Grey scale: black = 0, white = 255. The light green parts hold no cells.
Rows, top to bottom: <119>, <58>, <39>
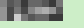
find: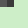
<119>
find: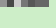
<39>
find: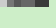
<39>
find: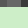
<39>
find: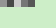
<39>

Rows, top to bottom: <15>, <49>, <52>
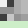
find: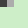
<15>
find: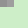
<52>
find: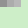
<49>
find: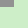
<49>
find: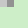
<52>
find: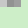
<52>
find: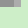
<49>

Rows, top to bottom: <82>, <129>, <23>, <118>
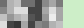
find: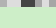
<129>
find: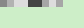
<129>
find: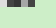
<118>
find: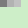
<118>
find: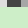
<129>
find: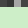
<118>

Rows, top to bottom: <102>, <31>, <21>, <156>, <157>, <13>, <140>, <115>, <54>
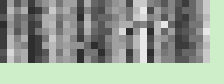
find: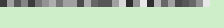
<157>
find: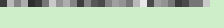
<13>
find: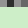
<54>
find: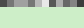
<140>
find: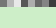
<140>
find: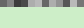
<156>

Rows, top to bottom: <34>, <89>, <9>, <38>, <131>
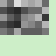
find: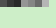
<38>
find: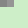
<9>
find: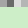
<34>
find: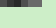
<89>

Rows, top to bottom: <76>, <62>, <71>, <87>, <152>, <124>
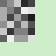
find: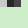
<76>
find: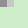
<76>

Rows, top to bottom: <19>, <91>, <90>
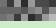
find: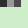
<19>
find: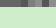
<91>
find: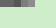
<91>
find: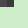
<19>
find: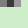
<90>

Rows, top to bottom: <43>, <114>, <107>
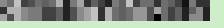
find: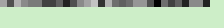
<107>
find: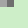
<114>

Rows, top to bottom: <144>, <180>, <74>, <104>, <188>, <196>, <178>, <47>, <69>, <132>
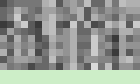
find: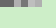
<144>
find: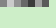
<47>
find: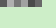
<196>

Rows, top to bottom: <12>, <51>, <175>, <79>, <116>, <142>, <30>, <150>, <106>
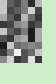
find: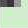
<142>
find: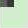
<175>
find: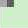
<175>
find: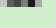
<116>
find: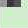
<79>
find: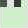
<106>
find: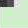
<106>

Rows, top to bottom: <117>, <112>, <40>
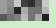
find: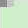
<117>
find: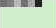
<40>
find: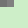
<40>
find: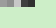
<117>
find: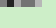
<112>

